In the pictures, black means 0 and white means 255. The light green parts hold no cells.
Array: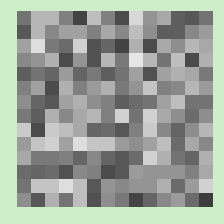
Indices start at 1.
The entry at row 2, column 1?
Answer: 87
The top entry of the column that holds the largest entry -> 216
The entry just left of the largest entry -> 121
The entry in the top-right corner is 115
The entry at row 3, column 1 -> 161
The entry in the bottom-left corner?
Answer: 142
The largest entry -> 230
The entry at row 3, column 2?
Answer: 222
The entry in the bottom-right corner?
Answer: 61
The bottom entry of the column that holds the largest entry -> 67
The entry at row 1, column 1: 115
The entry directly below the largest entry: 161
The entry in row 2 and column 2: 182
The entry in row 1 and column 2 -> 182
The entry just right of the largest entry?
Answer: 182
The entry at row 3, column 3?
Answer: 121
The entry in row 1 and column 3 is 182

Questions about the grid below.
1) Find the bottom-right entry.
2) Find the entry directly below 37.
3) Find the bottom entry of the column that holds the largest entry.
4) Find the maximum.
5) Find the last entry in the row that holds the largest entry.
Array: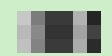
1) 43
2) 66
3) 192
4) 199
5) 37

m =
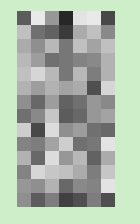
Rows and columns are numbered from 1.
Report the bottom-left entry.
143
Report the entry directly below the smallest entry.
58
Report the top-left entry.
92
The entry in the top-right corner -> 72
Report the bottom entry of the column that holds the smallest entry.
64
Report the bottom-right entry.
79
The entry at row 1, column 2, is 233
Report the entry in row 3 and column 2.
143
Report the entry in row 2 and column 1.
192
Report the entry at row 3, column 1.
171
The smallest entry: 39
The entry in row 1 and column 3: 151
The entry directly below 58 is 119

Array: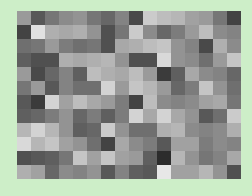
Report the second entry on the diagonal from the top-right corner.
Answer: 139
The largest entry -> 231
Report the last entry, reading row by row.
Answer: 80
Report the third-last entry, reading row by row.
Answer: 182
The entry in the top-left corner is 154
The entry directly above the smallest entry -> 88
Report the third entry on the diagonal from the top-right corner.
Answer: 73
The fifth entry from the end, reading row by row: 161
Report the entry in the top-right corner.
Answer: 67
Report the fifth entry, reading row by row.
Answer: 147
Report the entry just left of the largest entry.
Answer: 88
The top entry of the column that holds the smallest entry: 189
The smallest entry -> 44
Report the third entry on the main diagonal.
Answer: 154
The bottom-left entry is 175
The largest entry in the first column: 217
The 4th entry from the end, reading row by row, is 161
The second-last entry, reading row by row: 147
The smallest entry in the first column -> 67
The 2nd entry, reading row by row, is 88
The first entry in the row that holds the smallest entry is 80

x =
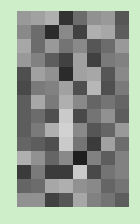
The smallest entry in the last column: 86
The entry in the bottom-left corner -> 145
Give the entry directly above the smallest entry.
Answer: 116
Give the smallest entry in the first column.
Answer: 59
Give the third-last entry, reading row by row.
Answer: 129
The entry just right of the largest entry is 137
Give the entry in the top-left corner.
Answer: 153
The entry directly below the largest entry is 202
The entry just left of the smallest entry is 137
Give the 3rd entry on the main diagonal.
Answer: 153
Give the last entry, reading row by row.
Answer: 93
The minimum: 31
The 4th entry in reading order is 51
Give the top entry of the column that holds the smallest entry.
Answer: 108
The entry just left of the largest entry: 175
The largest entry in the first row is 175
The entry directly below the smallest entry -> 202
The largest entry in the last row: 167
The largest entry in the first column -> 175
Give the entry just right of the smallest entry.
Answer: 129
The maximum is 210
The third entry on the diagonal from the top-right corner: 86
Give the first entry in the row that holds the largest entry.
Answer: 93
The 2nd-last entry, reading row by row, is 116
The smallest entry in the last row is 65

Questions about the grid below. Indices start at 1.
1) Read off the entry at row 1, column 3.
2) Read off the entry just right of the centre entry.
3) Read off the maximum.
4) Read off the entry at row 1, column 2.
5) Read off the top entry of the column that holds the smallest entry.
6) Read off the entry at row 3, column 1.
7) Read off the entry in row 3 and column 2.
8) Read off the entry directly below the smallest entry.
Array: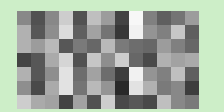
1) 136
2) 205
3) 247
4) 81
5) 67
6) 177
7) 156
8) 73

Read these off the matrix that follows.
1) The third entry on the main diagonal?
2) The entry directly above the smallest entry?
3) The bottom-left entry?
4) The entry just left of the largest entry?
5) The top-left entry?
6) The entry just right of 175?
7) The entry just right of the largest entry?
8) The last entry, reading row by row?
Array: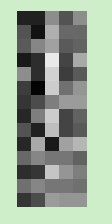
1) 161
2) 45
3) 53
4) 45
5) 33
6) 104
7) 68
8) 149
